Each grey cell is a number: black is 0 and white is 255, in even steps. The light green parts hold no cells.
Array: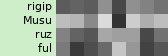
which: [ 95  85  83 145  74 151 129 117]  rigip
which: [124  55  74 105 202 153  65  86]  ful
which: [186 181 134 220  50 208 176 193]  Musu
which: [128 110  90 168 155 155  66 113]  ruz

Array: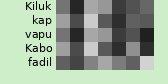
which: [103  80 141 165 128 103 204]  fadil
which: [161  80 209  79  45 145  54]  Kabo
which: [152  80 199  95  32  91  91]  kap

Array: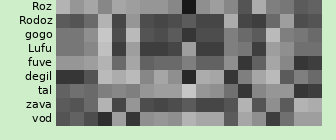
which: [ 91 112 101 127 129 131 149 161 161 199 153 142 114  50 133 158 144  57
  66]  tal
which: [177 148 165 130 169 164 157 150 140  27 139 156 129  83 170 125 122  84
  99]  Roz

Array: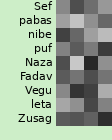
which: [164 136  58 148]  leta
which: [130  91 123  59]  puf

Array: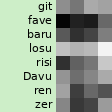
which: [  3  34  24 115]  fave
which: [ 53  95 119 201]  risi

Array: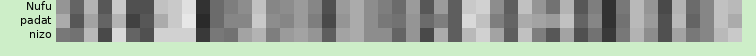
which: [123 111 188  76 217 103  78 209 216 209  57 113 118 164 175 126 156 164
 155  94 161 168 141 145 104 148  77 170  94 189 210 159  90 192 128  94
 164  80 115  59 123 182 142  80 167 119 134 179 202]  nizo
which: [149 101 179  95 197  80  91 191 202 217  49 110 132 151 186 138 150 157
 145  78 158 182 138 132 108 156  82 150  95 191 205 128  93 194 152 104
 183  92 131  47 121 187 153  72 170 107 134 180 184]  Nufu

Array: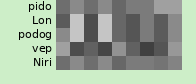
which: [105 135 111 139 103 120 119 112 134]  Niri
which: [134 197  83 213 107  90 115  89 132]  podog

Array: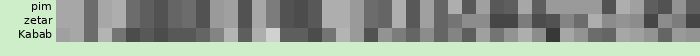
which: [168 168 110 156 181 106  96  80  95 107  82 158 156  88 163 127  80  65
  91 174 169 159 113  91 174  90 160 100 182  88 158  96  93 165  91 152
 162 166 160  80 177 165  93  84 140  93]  pim
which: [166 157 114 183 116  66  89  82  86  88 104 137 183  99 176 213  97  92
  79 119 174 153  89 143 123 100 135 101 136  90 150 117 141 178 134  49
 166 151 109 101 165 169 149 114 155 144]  Kabab

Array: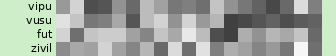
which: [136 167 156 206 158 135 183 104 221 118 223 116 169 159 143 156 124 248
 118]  zivil
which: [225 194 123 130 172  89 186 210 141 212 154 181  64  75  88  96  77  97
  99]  vusu

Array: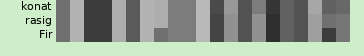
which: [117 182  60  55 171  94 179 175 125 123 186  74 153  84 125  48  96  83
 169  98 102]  konat
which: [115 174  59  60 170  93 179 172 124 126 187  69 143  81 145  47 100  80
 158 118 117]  rasig

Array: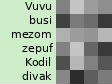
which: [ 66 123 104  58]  busi

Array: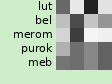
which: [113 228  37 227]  lut
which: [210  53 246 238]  merom

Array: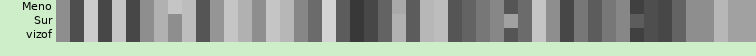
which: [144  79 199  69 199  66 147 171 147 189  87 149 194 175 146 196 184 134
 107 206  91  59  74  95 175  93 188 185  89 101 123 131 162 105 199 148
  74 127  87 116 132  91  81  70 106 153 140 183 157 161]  Sur
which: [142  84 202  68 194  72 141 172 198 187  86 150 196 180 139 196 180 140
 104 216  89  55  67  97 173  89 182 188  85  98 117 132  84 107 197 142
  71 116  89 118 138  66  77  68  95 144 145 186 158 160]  Meno

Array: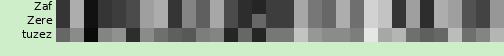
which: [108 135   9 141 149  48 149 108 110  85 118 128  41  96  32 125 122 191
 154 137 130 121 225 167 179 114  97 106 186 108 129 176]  tuzez
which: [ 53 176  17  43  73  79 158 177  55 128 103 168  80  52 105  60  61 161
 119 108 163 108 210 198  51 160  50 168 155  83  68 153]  Zere

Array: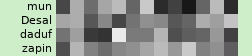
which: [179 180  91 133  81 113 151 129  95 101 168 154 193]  Desal
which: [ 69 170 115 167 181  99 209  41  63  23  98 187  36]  mun
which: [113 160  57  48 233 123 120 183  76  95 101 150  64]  daduf

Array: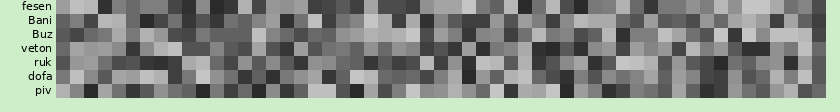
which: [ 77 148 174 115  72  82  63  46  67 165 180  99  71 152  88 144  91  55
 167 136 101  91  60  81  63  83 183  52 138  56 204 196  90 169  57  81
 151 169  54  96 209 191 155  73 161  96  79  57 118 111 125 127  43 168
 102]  ruk
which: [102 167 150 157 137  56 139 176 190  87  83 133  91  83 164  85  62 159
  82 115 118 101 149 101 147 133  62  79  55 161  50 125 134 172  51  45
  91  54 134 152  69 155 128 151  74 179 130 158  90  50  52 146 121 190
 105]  veton
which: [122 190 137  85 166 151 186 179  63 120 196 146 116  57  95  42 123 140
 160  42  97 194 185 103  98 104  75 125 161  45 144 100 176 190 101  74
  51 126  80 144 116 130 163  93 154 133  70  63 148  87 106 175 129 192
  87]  dofa

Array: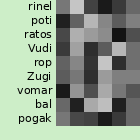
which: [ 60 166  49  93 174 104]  Vudi
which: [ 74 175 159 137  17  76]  ratos

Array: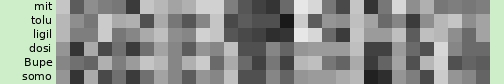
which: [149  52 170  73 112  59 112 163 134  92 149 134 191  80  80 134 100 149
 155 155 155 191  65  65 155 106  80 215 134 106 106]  dosi
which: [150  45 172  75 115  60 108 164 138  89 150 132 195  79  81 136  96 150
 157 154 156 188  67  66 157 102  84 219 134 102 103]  dosi
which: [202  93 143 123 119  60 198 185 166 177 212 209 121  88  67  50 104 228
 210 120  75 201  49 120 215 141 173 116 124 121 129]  mit
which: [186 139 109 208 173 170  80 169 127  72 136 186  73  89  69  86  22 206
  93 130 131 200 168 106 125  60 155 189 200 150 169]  tolu
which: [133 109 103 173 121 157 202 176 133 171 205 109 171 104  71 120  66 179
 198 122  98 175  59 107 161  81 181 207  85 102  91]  Bupe

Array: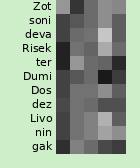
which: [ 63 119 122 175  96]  Livo
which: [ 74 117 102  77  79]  dez
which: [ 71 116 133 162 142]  nin

